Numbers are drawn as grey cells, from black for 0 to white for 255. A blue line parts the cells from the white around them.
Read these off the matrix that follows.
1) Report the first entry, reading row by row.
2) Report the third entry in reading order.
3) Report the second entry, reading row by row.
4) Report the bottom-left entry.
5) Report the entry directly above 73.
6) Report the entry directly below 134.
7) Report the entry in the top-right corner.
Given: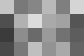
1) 197
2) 134
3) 121
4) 73
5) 59
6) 220
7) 213

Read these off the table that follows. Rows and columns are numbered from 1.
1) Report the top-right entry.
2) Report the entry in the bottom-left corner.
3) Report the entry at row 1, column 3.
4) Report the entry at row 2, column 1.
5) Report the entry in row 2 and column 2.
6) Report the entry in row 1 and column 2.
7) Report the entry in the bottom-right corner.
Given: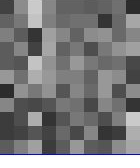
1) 44
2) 92
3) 202
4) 98
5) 120
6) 140
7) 166

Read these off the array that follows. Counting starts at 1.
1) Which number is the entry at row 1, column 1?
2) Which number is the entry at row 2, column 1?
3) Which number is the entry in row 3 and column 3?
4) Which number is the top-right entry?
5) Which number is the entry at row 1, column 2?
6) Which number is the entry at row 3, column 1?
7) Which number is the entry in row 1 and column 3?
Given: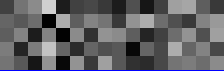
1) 65
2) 101
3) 28
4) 57
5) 116
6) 94
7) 139

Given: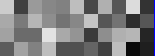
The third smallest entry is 37
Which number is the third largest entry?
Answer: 204
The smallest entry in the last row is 10
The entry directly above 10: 182
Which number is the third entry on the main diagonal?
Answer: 107
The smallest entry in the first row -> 51
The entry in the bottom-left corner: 92
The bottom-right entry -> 31
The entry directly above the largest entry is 142
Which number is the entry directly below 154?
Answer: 182
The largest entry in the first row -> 220
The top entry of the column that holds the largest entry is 135

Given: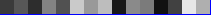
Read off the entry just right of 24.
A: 138
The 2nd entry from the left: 87
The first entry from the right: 175
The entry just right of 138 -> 123

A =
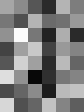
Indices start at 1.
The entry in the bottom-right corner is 94
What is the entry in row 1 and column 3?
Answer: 86
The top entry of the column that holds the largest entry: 139
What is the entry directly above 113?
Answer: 180
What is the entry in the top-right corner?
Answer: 125
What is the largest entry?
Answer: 251
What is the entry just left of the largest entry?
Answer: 145
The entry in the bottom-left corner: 215
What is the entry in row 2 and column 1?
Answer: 119
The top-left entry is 166
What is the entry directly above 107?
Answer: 42
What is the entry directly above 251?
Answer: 80
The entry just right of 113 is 153
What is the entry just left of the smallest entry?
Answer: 145

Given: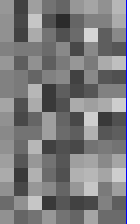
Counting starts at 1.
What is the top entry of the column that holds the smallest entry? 101
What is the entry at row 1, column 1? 151
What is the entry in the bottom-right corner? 107
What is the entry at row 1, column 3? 159
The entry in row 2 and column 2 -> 72
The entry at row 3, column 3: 171
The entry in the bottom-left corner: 145
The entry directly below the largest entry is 137
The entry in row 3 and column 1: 145
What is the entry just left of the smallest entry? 80
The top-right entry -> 183
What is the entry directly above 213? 129
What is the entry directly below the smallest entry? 80
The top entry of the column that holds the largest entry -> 165
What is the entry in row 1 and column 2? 65
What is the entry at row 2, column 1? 145
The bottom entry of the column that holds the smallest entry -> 115
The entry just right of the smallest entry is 101
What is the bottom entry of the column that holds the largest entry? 165
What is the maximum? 213
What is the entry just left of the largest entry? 107
